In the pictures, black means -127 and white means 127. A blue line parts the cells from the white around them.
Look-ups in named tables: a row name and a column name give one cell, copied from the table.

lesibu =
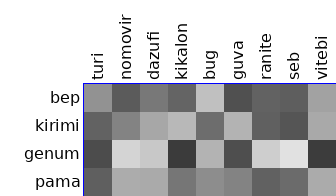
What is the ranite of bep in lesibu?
-29
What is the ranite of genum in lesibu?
78
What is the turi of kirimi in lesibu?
-29
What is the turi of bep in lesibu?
18
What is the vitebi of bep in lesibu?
34
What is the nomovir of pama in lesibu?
44

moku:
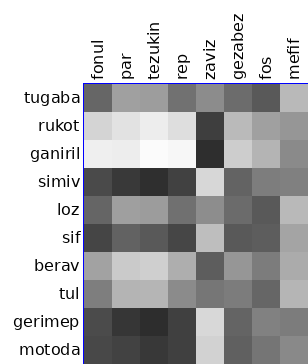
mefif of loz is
57
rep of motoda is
-63
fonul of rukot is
84
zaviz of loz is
13
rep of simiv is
-62
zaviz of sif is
62
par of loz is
31
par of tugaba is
32
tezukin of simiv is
-80
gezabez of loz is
-20
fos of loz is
-38
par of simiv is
-70
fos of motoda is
-10
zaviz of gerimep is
88
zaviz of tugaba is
12
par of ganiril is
109
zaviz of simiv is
87
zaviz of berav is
-34
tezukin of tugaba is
29
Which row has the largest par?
ganiril

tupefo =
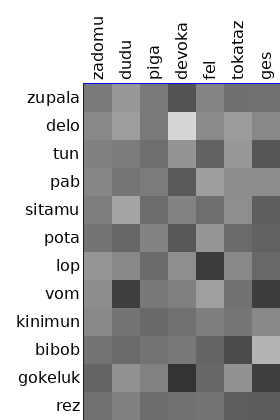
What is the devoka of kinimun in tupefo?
-14
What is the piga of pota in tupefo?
3
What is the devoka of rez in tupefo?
-13
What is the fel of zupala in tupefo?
4
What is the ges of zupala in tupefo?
-14
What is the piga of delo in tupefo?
-6
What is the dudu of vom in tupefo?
-65

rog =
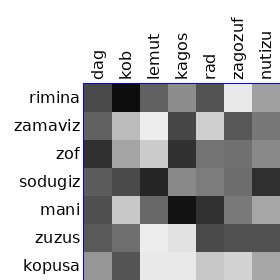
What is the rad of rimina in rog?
-44
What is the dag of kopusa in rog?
22
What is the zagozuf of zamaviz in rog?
-39
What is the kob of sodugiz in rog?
-53
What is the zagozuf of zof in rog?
-15
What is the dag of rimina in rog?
-54
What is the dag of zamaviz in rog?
-30
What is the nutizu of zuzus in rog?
-47
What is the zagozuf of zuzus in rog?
-46
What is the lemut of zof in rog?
75
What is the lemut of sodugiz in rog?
-90
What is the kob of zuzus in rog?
-17
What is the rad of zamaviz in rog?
78
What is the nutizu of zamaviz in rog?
-7
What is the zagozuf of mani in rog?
-6

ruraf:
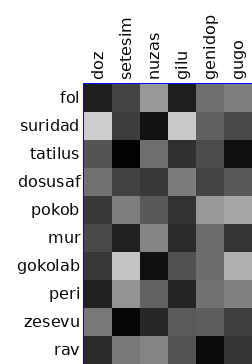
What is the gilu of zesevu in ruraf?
-37
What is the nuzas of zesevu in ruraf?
-88
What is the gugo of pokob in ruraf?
38
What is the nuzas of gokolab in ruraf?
-111
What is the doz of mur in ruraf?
-54
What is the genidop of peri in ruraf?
-13
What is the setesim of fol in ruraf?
-60
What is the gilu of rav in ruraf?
-44
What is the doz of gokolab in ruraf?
-72
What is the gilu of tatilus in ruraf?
-79
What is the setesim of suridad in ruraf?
-66
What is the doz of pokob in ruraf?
-71
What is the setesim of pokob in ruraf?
-2
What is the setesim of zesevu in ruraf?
-122
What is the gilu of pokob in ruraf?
-77
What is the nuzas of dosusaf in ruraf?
-72
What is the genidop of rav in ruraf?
-117
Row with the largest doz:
suridad

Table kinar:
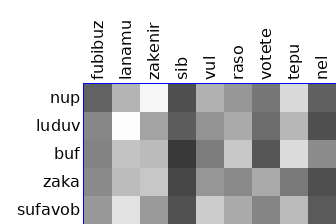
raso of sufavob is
43
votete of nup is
-8
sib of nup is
-48
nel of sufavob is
-37
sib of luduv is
-34
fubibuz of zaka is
10
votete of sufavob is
5
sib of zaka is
-56
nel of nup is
-31
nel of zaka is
-48
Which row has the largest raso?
buf

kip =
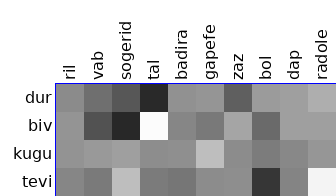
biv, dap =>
31
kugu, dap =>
8
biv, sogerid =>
-87
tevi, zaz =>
14
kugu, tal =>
13
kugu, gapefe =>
62
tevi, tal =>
-4
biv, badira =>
6

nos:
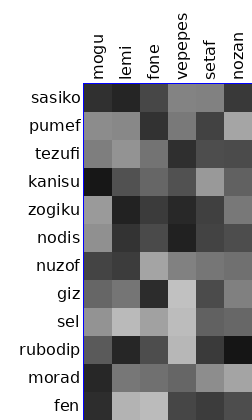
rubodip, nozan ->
-106
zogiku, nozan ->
-7
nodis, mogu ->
16
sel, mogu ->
19
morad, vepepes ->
-25
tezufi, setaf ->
-50
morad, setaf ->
13
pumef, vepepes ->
-6
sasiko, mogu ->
-79
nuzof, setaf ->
-9
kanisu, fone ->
-25
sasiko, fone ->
-56
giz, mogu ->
-25
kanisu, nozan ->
-30
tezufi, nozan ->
-52
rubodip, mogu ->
-37
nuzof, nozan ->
-15
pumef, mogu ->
12
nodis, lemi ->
-76
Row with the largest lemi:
sel

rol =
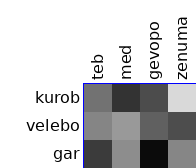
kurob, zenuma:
89
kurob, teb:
-13
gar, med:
13
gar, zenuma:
6
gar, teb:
-68
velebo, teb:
5
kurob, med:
-76
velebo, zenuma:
-50
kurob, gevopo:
-51
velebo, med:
25
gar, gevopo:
-116
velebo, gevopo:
-31

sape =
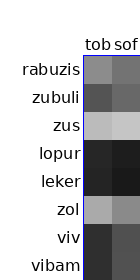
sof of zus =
69
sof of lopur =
-98
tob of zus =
59
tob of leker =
-91
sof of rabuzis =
-12
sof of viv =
-47
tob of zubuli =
-43
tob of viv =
-80

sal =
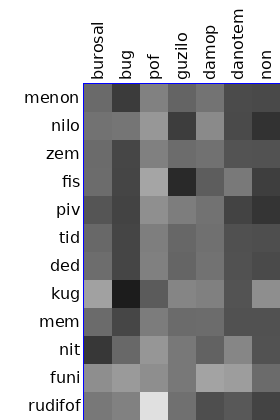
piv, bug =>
-60
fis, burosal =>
-19
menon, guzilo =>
-27
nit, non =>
-45
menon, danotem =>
-52
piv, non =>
-75
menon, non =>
-54
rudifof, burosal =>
-7
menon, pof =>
1

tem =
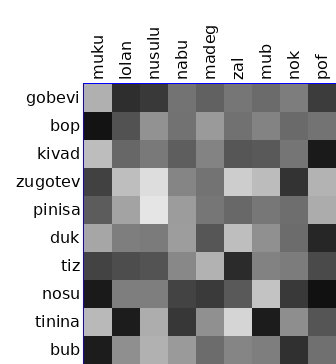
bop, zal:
-14
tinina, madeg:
16
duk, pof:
-89
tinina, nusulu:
45
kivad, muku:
61
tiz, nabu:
8
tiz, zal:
-84
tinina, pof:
-42
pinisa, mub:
-8
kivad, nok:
-10
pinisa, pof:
44
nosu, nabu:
-60

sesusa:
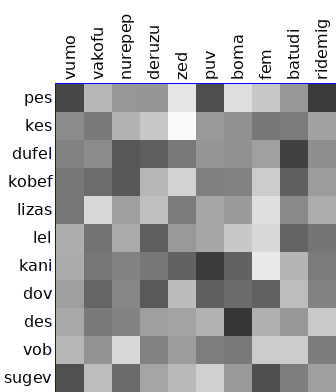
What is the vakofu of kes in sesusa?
-5
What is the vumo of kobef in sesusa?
-8
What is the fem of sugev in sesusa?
-48
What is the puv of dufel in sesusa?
22
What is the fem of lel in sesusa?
88
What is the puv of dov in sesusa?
-32
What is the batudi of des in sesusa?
23
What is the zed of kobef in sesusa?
82
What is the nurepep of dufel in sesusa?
-40
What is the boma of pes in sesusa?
95
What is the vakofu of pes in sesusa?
55
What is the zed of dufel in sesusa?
-7
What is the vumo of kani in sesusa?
43
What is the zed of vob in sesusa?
29
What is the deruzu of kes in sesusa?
71
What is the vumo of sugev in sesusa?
-47
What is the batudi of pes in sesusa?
23
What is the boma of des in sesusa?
-72
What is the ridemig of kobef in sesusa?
28

